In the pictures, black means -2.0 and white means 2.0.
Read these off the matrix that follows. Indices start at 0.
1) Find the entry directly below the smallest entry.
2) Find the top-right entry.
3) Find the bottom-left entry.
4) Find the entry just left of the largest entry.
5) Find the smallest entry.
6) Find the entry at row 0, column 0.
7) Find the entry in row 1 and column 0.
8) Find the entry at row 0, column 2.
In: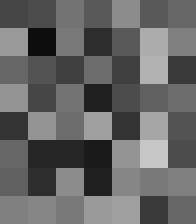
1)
-0.7
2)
-0.4
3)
0.0
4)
0.3
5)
-1.8
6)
-0.9
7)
0.4
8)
-0.2

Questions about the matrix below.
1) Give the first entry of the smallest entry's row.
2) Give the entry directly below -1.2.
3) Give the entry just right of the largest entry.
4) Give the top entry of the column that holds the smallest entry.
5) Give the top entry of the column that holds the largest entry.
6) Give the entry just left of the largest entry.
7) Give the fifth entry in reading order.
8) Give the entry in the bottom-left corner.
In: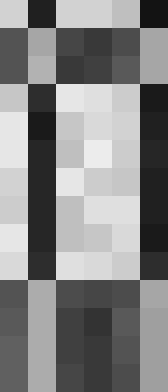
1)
1.3
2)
-1.1
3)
1.2
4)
-1.7
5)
1.3
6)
1.0
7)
1.0
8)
-0.5

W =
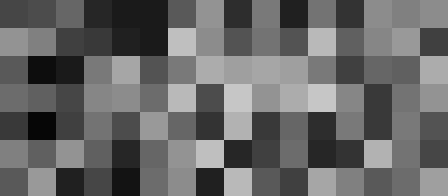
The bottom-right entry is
0.5
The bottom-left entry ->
-0.6
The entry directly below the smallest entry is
-0.5
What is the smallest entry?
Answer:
-1.9
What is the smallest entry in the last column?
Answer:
-1.0
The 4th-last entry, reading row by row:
0.0
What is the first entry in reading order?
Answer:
-0.9
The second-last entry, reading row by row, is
-0.3
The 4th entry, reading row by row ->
-1.4
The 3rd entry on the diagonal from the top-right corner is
-0.4
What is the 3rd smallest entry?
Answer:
-1.7
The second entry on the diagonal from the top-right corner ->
0.4
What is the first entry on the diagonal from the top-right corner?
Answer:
0.2
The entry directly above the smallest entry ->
-0.5
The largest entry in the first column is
0.3
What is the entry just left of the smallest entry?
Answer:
-1.1
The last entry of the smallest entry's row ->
-0.7
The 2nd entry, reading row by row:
-0.8
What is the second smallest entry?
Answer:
-1.8
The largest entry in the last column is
0.7
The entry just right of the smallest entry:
-1.0
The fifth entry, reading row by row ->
-1.6
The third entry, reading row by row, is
-0.4

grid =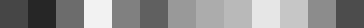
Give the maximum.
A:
1.8
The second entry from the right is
0.2
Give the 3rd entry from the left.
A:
-0.3
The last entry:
-0.8

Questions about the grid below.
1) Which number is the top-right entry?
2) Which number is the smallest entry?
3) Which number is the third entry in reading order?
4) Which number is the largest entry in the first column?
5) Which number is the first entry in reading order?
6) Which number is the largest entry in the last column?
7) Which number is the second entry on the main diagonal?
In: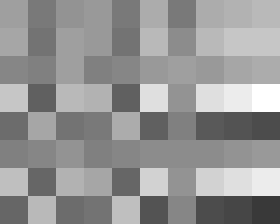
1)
0.9
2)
-1.1
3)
0.3
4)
1.1
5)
0.5
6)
2.0
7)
-0.2
